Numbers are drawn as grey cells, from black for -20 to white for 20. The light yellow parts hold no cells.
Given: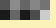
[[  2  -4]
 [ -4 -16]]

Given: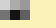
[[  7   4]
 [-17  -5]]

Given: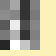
[[  6 -12]
 [  1 -12]]

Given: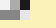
[[  7 -16]
 [  1  16]]

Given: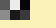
[[ 17 -19]
 [-16 -11]]

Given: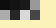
[[-17 -16]
 [-14  14]]

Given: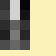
[[ 13 -19]
 [ 13 -17]]
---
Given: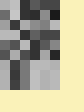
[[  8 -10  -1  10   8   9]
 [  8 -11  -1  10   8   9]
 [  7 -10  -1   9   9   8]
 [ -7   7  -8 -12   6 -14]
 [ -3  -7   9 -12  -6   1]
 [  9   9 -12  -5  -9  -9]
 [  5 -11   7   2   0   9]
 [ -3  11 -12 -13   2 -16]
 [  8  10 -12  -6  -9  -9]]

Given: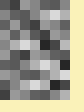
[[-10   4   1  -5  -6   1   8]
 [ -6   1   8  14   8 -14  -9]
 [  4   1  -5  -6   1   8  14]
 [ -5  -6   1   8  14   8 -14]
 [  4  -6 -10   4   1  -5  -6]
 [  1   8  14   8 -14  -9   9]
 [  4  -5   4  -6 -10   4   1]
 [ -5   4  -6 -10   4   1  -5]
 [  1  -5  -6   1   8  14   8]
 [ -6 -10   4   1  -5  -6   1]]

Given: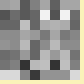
[[ 14  14   1 -11   3   3   3  14]
 [ -2   0 -12   9  10 -12  10   0]
 [ -3  -2   4  -4   9   4   9  -2]
 [  3   2   9  -4   2   9   2   2]
 [  2   2   6   4  -1   6  -1   1]
 [ -4  -4  10  -4   7   8   7  -4]
 [ -7  -3  -6  -4  18  -7  18  -3]
 [  5   6  -6   0   6  -5   6   6]]

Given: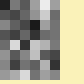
[[  4   7  14  -2   5   1]
 [  1 -10  -2  -5   8 -12]
 [  3  -6   1  10  -6  -9]
 [ -3  14 -12  11   8  -1]
 [ -7 -10  -4 -12  -3  -2]
 [  1  -5  -9 -16   5  -2]
 [ -7  -9  -4   3  12  -3]
 [-15  -1  -6   5  17   5]]

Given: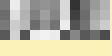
[[ -6  13  -7  17  18  17  -7   1  -6  -3  -8]
 [ -1  12   9  -3   3  -2  17  -7  -2   8  12]
 [ -3  15   8   0   5   1  14 -10  -3   6   9]
 [ -1  17   9   2   3   2  14 -12  -2   4   8]]

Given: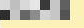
[[-13  11  -4   2  13  11  -7]
 [ 14  10  14  16 -11  11  -5]]

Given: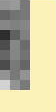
[[ 13   3  -1]
 [  3  -1   3]
 [ -8  -1  -4]
 [ -4   1  -2]
 [ -8   1  -3]
 [-13  -5   0]
 [  1   0   1]
 [ -4  -2  -1]
 [  3   4  -1]]
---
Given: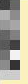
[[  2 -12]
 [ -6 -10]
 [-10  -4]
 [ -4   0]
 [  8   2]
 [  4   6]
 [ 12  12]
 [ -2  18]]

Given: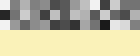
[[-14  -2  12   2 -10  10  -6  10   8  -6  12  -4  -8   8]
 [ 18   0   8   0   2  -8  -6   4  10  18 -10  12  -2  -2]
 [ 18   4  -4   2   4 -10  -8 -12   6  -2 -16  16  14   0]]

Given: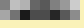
[[  6  -2 -16  -8  -8 -14  -6   2]
 [  0  10   8  -4  -6   0   4  12]]

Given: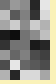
[[-16 -18  -2   2  10]
 [  8 -14  14  14   6]
 [ 10  -6   0 -12  14]
 [  4  -4   0  -8 -10]
 [-12  -2  -2 -16 -14]
 [ -2   4   2 -14  16]
 [  6  12   2  12   8]
 [ -8  16  -4  -6  -8]]

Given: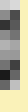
[[ -2 -10]
 [  2  -8]
 [-12  -6]
 [-16  -4]
 [  2  -2]
 [  4   4]
 [  8   6]
 [ -4  10]
 [ 12  14]]

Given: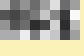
[[ -7  -9  -5  -1  11   1 -11  19]
 [  3  -7  -3 -13  -9  13 -13   9]
 [  9  -3   3  -3   5  15  -3   5]
 [  7   7  17  -1  15  11  -9   5]]
